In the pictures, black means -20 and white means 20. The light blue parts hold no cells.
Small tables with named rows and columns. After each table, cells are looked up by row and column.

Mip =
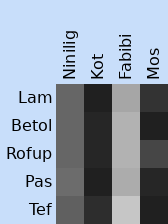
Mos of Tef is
-15
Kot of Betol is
-14
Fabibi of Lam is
6
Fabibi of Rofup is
8
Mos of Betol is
-15
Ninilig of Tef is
-5
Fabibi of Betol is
8
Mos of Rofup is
-9
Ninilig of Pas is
-3
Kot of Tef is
-13
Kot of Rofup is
-14
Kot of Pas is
-15
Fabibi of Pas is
7
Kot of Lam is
-15

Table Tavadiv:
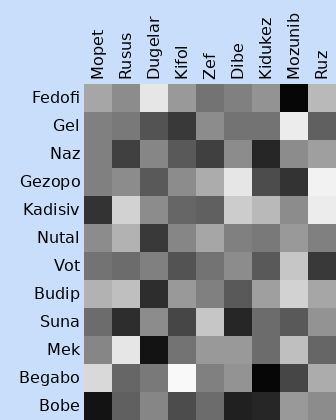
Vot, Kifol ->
-7
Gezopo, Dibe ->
16
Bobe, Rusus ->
-5
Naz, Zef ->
-10
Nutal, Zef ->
6
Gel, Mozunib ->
17
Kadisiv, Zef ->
-5

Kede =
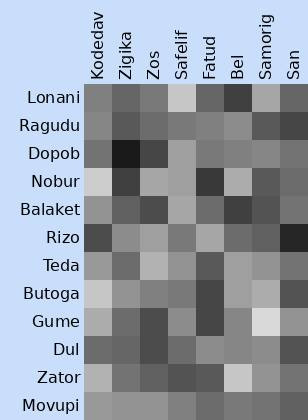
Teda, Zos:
8
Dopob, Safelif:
5
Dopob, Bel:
0
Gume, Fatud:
-9
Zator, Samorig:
3
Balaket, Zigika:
-5
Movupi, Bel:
-1
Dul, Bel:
1
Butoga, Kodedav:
11
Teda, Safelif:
3
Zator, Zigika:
-2
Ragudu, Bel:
2
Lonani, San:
-4
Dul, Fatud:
2
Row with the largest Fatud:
Rizo

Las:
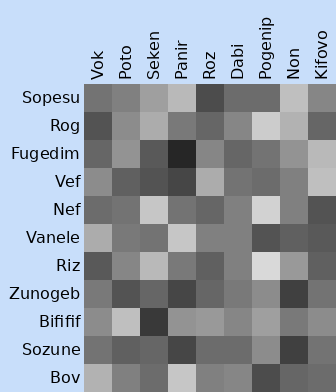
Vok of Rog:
-7
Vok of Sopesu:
-2
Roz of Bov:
0
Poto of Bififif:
10
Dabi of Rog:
1
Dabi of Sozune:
-3
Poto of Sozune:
-5
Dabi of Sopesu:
-3
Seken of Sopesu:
5
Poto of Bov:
0
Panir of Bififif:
3
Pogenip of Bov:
-8
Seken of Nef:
11
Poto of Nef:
-2
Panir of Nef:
-2
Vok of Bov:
8
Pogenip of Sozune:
2
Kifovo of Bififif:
2
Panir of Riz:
-1
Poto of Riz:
1
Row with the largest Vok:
Bov

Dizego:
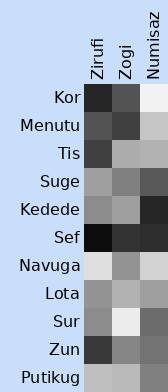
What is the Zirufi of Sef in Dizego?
-18
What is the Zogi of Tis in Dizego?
7
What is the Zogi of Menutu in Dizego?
-10
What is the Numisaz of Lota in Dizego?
5
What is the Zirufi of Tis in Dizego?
-10
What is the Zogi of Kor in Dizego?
-7
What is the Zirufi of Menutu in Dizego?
-7
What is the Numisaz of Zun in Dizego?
-2
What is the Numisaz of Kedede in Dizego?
-14
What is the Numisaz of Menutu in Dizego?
11

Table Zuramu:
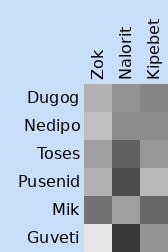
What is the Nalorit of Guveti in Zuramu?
-11
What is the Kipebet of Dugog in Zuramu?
1
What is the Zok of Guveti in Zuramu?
16
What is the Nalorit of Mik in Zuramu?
5
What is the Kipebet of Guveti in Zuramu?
3
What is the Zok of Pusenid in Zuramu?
8

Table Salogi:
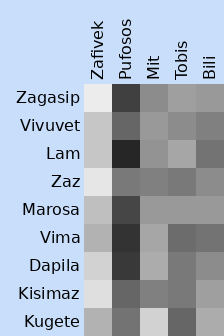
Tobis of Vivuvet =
2
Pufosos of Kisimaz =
-4
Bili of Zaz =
2
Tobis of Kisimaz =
-1
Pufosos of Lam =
-14
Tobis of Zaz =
-1
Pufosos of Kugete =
-2
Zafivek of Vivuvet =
11
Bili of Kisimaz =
5
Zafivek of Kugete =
8
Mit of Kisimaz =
0
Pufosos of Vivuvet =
-4
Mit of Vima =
6
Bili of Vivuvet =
0
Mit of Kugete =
13
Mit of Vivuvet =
4
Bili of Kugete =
7
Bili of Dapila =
2
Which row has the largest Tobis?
Lam

